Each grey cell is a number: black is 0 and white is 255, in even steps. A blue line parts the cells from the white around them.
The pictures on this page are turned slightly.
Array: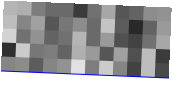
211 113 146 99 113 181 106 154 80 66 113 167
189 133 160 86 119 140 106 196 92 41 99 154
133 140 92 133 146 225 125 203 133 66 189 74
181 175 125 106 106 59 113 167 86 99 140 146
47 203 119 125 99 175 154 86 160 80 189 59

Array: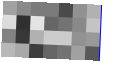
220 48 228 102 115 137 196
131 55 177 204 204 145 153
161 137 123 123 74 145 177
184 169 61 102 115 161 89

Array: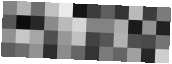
86 13 39 139 186 214 131 131 172 27 146 33
94 109 146 45 139 101 52 123 101 160 39 206
131 178 109 192 234 21 60 94 52 186 60 123
146 199 166 79 152 192 66 86 178 79 73 116

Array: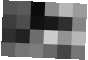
47 33 109 203 147 183
61 77 17 25 47 133
84 90 11 140 183 155
97 117 125 103 69 117

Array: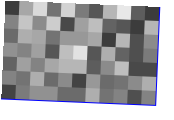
131 115 174 107 139 67 152 107 115 139 174
67 123 145 145 107 107 174 115 131 79 131
145 131 160 86 190 226 86 174 99 79 123
99 160 131 167 182 182 93 139 190 73 73
60 167 218 115 211 123 86 182 232 93 60
107 174 167 115 152 152 167 60 182 79 139
131 197 139 205 73 160 190 99 86 60 182

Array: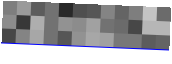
140 56 174 114 146 140 161 114 107 71 182 182
71 132 167 114 86 146 167 161 120 120 92 100
126 154 92 114 41 79 86 132 100 126 196 107

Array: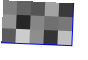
148 38 134 112 120
126 99 84 163 58
91 204 142 52 191
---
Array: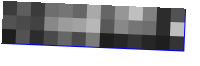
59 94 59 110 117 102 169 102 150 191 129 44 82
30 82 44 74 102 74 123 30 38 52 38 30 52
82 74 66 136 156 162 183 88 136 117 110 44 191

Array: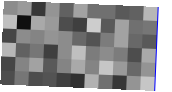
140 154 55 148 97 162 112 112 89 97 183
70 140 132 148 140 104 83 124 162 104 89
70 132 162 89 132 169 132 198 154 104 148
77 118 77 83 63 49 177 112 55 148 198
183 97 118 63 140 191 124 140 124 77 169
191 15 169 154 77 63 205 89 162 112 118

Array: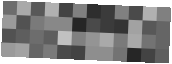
109 169 88 177 67 128 46 59 128 74 177 128
154 162 101 122 74 67 142 142 115 38 67 94
82 94 109 94 193 128 148 169 122 169 115 101
154 82 122 136 136 38 74 59 52 162 88 101

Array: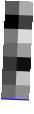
122 218
76 193
90 171
102 158
108 142
0 62
54 15

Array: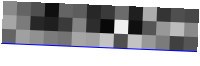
100 160 145 123 115 166 160 195 79 195 152 123 64 85
166 123 39 31 58 131 45 8 240 15 85 152 188 138
138 100 79 15 100 93 39 58 108 31 172 52 79 71

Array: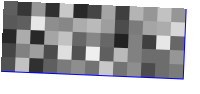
82 194 48 95 123 142 115 200 115 142 76 109 123
40 172 40 165 194 103 135 103 34 129 63 231 103
69 129 158 76 223 82 239 95 186 129 109 109 150
89 95 231 142 135 172 186 158 76 123 165 172 215
95 55 150 48 200 40 69 165 63 180 150 194 150
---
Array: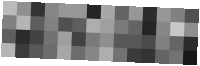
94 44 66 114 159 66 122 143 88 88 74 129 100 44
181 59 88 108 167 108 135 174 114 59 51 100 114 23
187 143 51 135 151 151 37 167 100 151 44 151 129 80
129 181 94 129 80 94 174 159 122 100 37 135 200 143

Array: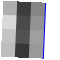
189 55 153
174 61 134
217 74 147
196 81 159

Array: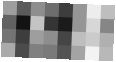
98 19 196 53 27 150 215 134
116 61 158 142 69 190 203 176
170 75 128 122 83 164 243 184
158 91 142 110 61 150 237 190

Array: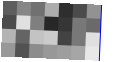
152 82 140 152 158 166 232
180 100 195 203 67 120 224
94 134 113 173 46 75 146
75 224 127 39 54 120 106

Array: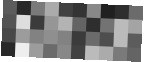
92 40 122 171 65 52 136 32 46 107
72 156 130 143 130 59 107 78 187 92
84 222 59 150 179 100 46 115 187 164
40 238 156 107 136 65 187 171 122 100

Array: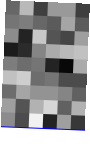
140 35 199 84 70 159
27 43 133 171 185 193
140 76 241 35 159 56
159 84 178 214 97 178
125 109 117 35 8 171
117 125 103 91 165 91
109 165 147 147 133 97
103 185 63 153 153 63
193 206 109 117 76 76

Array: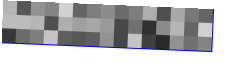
181 86 146 132 209 101 126 140 107 126 174 79 167 120 101
56 107 126 196 94 86 94 146 71 196 64 41 146 113 132
188 188 181 79 174 160 167 154 71 113 49 140 181 101 209

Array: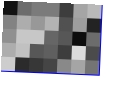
205 43 55 69 137 165 116
19 108 123 123 61 165 185
131 173 152 179 81 158 35
173 193 87 95 61 220 75
144 199 199 102 87 13 108

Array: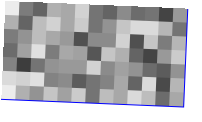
131 61 116 147 153 153 210 139 161 147 108 92 147
176 100 189 210 168 203 116 147 197 218 218 182 116
236 124 100 176 168 210 116 100 139 108 116 68 153
124 147 189 168 153 80 139 139 210 80 197 124 182
108 161 224 124 168 161 86 197 176 100 68 153 203
236 176 147 197 161 203 116 189 168 218 189 108 168
218 210 224 131 139 92 116 131 168 100 218 74 182
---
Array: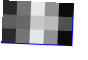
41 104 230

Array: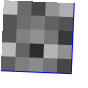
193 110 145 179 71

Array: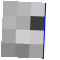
171 168 199

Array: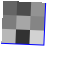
101 166 210

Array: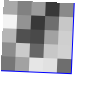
169 147 73 199 110

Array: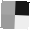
164 238

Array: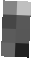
133 88

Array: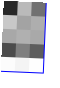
40 163 169
